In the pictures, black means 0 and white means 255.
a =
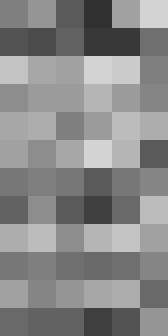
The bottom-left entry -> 105
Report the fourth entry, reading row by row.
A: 48
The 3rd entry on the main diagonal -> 161
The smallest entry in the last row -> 63
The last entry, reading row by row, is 149
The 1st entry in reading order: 127
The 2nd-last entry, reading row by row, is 83
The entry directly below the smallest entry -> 56
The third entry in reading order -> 90
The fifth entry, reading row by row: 161
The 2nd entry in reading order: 149
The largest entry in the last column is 211

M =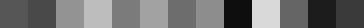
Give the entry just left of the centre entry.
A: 162
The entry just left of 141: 109
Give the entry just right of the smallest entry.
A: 217
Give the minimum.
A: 14

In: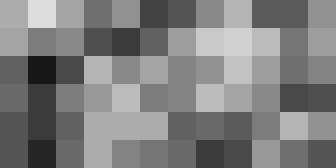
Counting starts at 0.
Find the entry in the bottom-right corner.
85
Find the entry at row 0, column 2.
164
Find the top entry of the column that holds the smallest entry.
221
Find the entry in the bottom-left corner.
85
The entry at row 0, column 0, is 172
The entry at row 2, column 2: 73
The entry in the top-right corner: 145
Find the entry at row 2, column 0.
97
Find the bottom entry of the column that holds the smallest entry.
37
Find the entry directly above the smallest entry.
124
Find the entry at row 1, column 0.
164
